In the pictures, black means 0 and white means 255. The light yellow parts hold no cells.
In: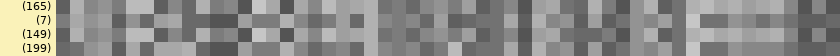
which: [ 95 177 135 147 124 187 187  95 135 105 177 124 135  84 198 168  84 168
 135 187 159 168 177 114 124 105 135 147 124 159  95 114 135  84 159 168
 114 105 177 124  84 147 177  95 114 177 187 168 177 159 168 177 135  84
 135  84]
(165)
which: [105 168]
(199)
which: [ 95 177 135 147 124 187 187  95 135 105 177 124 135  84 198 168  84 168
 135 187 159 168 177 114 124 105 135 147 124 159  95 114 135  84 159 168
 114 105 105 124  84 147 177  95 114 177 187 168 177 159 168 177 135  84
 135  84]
(149)
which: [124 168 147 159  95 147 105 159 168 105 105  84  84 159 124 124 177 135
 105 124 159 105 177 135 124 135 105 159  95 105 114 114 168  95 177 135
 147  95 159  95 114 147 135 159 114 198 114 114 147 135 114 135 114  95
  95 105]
(7)

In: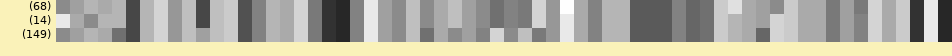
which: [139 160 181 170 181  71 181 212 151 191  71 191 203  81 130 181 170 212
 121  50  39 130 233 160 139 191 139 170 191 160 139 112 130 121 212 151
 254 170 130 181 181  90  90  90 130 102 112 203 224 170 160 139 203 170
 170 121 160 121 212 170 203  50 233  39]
(68)
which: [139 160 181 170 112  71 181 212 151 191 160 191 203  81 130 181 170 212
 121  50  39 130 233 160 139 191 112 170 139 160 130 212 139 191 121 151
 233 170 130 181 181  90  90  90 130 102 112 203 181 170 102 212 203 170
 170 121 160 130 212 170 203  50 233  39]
(149)
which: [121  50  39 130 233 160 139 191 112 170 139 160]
(149)

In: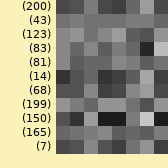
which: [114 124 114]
(43)
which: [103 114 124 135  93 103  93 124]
(165)
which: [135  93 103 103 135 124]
(81)
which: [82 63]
(7)
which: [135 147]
(123)

